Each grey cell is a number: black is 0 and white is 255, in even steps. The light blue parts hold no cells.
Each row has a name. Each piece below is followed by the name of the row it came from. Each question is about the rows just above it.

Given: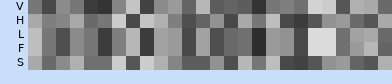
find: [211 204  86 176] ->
V
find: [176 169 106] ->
V
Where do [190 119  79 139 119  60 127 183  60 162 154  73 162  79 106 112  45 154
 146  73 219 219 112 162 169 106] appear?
L

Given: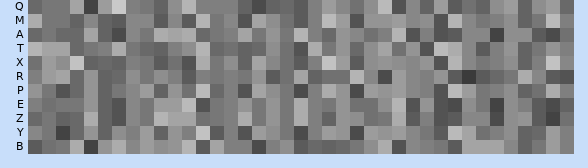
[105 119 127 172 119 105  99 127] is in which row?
T
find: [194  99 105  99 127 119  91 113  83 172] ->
X
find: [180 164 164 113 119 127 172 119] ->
Z
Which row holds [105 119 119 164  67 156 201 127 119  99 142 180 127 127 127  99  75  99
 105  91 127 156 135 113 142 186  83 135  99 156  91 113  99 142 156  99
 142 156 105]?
Q
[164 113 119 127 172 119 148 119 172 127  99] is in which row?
Z
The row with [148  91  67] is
Z

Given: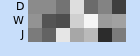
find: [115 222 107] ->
D
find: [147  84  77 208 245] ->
W
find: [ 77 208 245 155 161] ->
W

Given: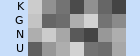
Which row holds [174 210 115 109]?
U
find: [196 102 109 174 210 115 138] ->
G
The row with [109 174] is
G
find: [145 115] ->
K

